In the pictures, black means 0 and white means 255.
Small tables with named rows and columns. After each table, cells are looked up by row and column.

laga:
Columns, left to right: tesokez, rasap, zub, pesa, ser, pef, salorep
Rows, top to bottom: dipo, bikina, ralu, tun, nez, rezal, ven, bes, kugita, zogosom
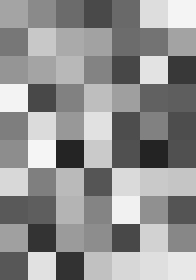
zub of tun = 129
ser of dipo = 105
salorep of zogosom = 232
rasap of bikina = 200
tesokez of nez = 126
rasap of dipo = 138
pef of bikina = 115
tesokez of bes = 89
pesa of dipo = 73
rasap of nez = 219
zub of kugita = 155
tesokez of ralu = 149
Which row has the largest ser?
bes

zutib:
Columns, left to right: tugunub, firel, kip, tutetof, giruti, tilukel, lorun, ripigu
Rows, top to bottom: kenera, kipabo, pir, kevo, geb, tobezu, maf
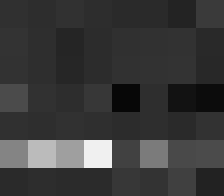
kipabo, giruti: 48
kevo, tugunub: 75
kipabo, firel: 46
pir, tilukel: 50
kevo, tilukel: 46
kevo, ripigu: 12
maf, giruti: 55
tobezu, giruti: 65
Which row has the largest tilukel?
tobezu

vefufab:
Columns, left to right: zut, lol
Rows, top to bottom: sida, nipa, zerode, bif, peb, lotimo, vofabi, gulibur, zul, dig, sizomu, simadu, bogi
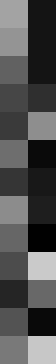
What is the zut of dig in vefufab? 76
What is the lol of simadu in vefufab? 9
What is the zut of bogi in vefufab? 121
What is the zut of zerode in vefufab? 97
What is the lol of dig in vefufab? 202
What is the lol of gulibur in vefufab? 30
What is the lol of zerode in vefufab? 20
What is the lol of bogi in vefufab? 199
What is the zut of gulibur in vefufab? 140
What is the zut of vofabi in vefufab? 53
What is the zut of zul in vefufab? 102
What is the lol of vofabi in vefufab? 24
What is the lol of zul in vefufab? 1
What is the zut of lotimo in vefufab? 110
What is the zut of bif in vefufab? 70
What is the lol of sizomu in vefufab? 104
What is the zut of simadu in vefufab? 83
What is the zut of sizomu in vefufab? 37
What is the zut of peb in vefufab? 58
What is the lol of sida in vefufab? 20

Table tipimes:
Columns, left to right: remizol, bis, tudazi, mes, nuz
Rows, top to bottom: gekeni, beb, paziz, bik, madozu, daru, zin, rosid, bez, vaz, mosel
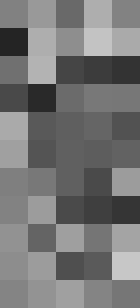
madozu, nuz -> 82
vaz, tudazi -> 79
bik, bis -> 41
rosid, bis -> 156
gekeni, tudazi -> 105
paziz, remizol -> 112
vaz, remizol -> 141
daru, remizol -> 160
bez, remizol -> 146
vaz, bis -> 156
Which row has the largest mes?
beb

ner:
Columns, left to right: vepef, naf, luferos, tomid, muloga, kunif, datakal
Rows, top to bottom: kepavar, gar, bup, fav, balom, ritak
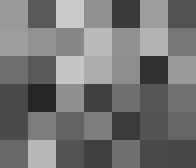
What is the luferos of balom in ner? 99
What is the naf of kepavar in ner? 89
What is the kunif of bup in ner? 50
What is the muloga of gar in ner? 144
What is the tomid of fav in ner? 64
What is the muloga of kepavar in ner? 58
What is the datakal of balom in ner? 101
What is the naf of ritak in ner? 183
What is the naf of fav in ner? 37
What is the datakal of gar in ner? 119
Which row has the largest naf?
ritak

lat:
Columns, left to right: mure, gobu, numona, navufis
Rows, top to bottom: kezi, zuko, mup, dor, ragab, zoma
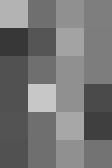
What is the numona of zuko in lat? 163
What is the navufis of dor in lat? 74
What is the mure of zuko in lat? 55
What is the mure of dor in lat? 81
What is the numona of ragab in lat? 167
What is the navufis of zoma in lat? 115
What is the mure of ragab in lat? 83
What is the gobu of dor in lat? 199
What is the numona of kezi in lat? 144
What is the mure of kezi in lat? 179
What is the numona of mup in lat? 144
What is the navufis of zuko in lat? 125
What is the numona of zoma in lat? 144
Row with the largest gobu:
dor

